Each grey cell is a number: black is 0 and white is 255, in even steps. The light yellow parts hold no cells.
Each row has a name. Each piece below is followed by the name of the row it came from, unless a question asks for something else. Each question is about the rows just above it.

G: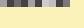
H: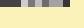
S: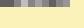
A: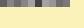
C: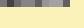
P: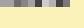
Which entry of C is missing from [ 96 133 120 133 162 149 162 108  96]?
[67]
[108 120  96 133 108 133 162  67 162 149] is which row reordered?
A
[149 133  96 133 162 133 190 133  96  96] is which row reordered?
S
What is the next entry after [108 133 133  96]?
[149]
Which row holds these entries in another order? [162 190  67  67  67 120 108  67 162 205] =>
G
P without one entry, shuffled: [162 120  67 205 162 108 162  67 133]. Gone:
[178]
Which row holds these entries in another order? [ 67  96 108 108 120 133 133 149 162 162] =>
A

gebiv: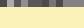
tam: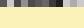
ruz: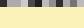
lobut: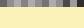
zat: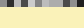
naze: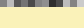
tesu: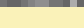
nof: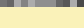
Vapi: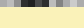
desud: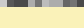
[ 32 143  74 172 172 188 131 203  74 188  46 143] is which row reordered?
zat
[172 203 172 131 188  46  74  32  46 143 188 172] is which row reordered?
Vapi
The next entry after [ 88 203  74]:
[143]
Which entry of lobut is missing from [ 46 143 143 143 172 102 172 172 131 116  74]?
[156]
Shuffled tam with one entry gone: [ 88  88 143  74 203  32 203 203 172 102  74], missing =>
[59]

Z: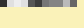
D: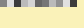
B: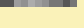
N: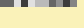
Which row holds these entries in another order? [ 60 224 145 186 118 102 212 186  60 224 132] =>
D
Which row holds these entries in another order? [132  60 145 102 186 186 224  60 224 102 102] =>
N
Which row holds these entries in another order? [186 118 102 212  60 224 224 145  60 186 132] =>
D
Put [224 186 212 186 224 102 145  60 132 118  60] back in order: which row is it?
D
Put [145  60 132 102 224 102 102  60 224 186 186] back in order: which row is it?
N
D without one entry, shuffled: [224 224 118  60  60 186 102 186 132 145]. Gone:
[212]
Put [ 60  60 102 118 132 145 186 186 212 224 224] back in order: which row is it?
D

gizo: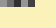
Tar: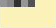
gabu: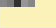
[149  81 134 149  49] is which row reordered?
Tar
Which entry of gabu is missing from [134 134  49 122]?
[149]

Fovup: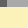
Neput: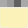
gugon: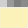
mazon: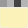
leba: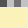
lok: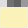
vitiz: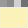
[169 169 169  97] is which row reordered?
Fovup
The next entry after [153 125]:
[138]
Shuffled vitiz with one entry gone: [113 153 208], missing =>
[138]
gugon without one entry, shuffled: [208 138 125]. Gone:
[153]
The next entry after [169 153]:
[97]
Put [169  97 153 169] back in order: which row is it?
Neput

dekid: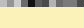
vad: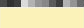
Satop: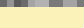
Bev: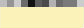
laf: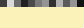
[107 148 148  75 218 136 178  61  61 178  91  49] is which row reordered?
vad
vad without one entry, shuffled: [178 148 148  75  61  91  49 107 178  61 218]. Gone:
[136]
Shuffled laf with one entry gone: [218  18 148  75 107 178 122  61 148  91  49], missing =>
[34]

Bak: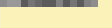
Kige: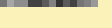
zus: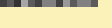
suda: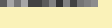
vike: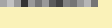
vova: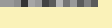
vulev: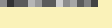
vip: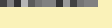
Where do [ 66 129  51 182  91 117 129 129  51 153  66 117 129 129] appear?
vip
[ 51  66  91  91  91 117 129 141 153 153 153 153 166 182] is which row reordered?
vova
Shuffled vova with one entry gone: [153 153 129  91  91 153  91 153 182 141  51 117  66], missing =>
[166]
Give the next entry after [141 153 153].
[91]
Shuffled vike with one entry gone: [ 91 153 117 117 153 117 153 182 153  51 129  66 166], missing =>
[194]
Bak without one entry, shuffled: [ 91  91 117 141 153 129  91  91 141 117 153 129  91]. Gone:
[104]

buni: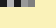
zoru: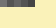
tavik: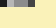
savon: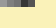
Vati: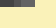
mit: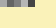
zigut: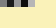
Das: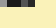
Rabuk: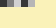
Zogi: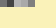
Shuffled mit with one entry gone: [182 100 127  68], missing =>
[169]
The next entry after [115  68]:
[182]
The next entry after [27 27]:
[84]
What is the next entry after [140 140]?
[68]
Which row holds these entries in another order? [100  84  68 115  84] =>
zoru
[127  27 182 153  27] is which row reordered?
buni
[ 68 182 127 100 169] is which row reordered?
mit

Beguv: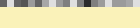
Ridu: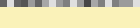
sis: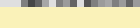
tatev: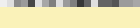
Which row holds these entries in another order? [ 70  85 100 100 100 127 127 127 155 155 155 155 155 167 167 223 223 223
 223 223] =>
Ridu
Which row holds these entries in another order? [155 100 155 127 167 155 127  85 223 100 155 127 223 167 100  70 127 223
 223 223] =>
sis
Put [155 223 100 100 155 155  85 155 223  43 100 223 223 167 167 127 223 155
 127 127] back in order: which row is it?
Beguv
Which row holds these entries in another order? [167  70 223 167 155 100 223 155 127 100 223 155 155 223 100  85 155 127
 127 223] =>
Ridu
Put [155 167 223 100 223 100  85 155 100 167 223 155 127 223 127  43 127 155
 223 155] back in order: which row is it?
Beguv
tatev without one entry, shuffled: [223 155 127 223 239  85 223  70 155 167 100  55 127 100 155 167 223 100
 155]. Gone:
[139]
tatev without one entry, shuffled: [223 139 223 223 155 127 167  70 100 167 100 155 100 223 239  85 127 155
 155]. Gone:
[55]

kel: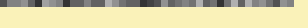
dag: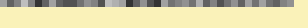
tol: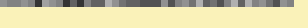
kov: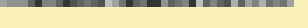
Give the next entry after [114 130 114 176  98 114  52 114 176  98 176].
[130]
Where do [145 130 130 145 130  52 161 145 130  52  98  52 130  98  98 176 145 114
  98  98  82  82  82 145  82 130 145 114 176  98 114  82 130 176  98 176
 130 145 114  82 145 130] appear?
tol
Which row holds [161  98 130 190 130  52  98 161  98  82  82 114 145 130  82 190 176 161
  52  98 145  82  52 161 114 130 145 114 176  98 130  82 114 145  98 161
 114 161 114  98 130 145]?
dag
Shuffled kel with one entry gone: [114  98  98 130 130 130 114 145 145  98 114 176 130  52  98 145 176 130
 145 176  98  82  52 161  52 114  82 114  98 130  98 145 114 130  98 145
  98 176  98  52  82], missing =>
[67]

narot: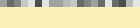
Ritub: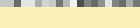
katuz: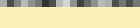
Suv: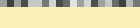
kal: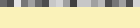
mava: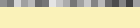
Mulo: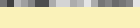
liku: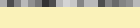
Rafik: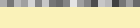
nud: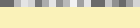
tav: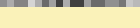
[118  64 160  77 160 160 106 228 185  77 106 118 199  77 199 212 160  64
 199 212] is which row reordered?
Suv
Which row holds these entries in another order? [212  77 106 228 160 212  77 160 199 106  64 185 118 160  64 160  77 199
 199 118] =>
Suv
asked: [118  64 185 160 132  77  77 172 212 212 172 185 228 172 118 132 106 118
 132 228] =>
Mulo
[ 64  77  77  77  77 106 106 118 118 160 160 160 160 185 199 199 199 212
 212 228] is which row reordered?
kal
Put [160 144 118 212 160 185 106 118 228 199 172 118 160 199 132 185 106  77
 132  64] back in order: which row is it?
mava

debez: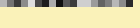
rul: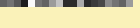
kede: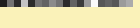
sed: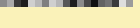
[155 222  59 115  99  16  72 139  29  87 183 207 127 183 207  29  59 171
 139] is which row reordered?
sed
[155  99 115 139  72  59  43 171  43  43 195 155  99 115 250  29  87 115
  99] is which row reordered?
rul

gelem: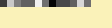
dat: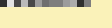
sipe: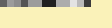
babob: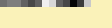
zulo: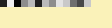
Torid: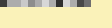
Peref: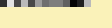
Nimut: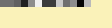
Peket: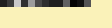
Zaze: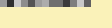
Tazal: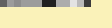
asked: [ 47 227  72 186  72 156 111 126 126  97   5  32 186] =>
Peref
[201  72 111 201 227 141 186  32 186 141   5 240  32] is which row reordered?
zulo
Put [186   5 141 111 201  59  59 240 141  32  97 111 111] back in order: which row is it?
Nimut
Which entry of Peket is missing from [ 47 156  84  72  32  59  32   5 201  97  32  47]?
[17]
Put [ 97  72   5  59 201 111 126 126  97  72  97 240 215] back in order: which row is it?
babob
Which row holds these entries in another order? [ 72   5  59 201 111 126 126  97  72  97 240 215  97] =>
babob

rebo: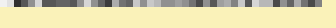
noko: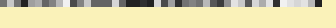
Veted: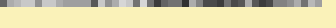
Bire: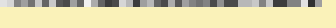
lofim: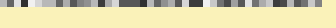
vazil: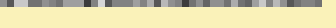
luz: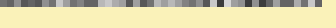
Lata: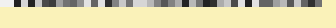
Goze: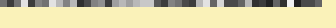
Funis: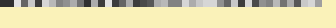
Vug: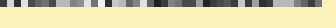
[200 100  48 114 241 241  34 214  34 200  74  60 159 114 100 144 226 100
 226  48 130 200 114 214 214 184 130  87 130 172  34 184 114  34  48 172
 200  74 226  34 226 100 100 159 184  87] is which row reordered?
Lata
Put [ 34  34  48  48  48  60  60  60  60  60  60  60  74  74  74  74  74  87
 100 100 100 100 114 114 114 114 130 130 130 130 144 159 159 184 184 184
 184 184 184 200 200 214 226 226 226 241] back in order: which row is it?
Vug

